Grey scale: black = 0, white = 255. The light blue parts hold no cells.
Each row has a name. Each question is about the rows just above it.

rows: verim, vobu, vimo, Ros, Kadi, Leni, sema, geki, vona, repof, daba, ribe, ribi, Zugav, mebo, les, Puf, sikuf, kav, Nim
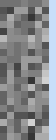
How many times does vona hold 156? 3
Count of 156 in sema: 1
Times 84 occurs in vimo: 0
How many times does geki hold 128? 3
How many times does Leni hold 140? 4
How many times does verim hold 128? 1
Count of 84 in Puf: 4

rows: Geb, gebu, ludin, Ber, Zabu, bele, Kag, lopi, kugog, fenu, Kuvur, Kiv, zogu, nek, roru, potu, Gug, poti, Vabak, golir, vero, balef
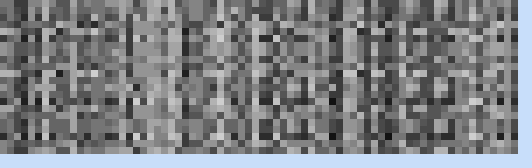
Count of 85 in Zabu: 10
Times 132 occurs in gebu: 12
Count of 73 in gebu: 10
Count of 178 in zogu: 7
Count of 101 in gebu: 16
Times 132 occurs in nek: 10

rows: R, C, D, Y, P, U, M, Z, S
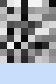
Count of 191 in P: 1
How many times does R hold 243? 3
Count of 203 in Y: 2
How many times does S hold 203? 1
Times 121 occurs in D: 2

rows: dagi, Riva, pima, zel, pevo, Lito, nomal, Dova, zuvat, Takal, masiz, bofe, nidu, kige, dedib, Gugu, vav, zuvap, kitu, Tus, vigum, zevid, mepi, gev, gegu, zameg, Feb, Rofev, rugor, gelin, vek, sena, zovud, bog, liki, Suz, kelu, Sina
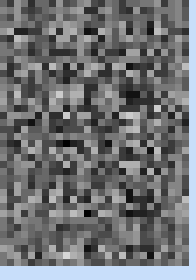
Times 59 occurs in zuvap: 4
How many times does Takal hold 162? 3
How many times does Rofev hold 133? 4
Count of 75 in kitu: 9
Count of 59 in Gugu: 9

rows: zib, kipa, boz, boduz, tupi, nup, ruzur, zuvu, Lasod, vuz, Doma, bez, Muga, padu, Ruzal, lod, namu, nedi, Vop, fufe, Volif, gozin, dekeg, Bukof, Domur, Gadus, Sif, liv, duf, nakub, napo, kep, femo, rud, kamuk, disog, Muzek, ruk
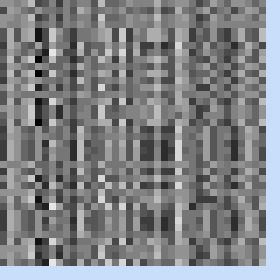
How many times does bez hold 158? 6
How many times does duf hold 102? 4
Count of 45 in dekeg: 3
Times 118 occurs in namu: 3

